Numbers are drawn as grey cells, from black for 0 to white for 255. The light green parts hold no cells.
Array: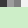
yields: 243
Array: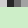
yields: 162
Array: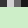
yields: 25
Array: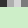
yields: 123
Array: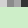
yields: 51
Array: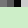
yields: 204
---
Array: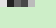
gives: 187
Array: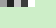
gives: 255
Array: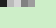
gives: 157
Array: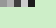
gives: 27
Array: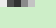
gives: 195
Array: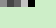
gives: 1
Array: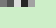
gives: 162
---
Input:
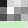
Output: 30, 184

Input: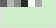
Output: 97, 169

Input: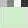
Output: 190, 54

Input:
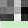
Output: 140, 40

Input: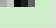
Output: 169, 101

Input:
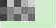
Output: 53, 108

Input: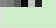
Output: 134, 36

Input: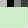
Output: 189, 64

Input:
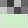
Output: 131, 117

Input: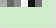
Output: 170, 116
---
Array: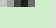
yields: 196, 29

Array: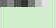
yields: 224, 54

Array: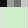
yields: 198, 18

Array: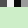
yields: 242, 11

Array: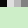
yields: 223, 9

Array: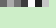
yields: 252, 33

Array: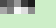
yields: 248, 28

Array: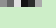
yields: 224, 19

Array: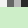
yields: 242, 41

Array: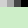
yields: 209, 1
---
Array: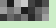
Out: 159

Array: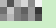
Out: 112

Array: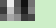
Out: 58

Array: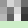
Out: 167

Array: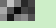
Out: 168

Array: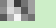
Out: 143

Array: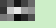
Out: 51

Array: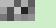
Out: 159
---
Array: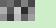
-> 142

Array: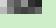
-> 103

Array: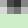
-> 189

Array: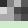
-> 59

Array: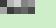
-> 75

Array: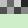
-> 134

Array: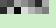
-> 126

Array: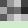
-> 37

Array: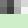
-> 244
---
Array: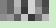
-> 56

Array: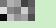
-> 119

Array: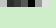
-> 88

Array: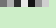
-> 232

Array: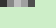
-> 191

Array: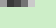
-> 74

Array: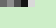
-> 78

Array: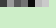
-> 115
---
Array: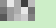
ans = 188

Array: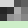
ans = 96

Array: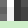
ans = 80

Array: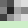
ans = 221

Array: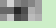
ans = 160

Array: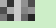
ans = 78

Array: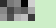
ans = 207
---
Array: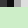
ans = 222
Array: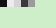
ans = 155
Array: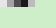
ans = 188
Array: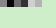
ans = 179
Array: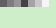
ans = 245
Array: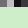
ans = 58
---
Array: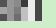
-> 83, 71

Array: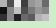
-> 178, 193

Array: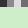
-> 50, 110

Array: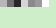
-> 182, 253

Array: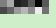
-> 127, 113

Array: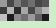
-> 154, 29

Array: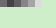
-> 107, 220
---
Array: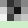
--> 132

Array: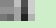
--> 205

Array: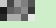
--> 84

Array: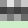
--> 201

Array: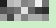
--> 115

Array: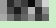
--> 210

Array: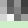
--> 61

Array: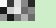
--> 40
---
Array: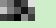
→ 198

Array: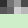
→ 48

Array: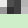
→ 234

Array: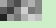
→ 89

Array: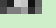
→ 61

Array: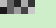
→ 187

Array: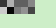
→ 55

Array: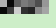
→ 176
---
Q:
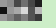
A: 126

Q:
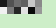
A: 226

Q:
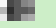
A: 89

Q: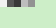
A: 57

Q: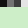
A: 115

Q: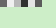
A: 48

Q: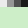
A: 150

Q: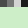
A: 118

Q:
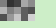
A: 197
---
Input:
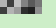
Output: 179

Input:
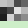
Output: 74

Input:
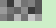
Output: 116

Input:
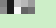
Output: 28

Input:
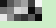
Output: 131

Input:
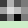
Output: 219

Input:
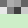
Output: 129

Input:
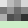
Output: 148
